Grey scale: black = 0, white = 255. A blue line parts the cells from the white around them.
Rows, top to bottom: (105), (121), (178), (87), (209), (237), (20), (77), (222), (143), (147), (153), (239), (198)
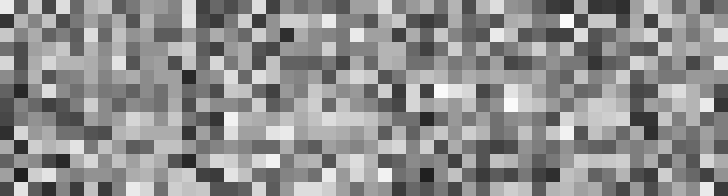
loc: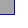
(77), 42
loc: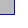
(198), 41

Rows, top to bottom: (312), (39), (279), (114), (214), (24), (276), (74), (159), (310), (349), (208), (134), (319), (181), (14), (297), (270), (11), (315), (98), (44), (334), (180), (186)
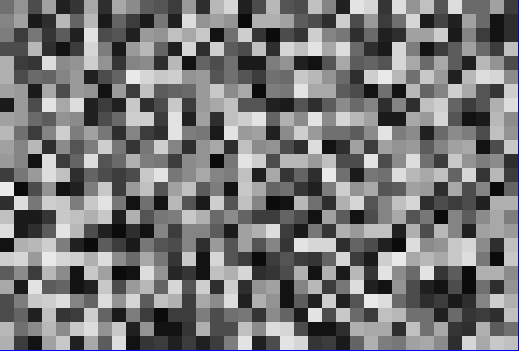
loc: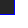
(315), 13
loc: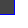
(39), 32

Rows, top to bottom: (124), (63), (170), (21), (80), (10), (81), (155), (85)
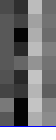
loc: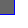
(80), 2
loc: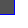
(10), 1
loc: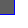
(81), 4
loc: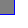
(21), 4

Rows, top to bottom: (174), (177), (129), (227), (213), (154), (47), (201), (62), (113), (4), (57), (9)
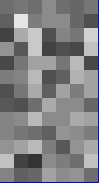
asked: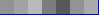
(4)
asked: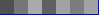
(47)

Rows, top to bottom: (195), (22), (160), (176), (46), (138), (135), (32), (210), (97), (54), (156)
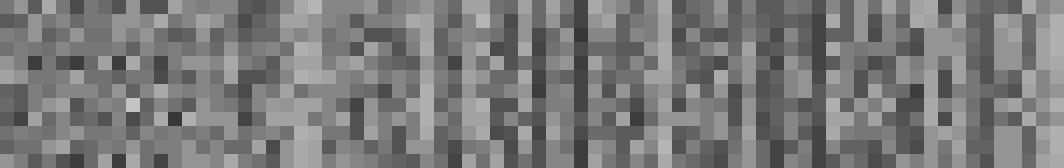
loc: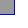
(32), 20
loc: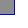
(195), 69

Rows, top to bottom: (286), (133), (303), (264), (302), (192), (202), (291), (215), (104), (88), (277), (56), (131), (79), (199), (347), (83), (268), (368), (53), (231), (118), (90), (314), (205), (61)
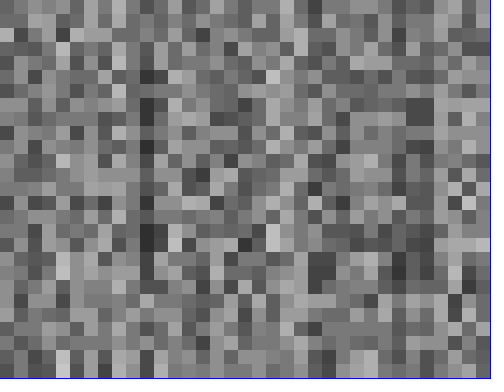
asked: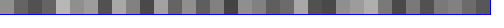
(277)
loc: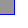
(202), 4
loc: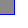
(83), 23
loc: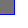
(133), 26

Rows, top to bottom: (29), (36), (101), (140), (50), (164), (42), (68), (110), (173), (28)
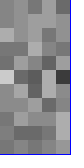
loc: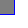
(173), 1
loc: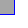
(42), 2
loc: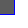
(164), 3
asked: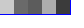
(164)
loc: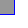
(28), 5
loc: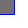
(50), 1

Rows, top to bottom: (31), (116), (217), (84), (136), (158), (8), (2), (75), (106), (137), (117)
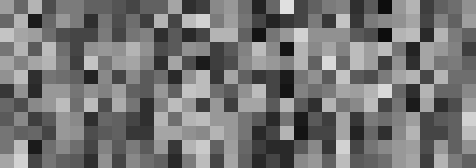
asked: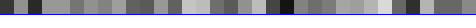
(8)
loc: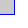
(137), 15
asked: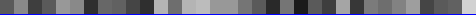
(75)
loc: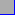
(2), 9
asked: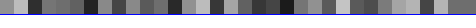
(158)
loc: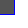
(31), 9

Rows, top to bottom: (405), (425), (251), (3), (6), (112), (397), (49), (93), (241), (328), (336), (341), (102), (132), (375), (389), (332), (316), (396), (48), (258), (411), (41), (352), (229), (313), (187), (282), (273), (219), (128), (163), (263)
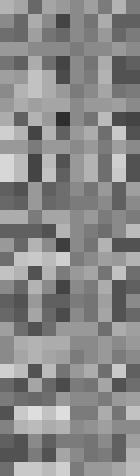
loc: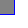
(219), 1
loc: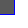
(411), 2
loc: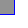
(219), 7

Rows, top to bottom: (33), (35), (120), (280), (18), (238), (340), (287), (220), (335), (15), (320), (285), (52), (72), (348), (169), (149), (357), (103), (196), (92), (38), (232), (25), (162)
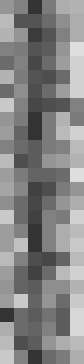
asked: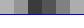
(120)
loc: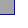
(52), 1
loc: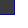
(120), 3
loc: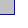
(149), 2
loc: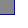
(52), 2
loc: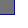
(38), 4
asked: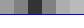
(169)

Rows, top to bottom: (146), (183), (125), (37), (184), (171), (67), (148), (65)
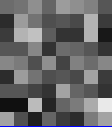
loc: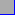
(148), 7
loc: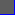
(125), 4
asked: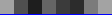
(65)

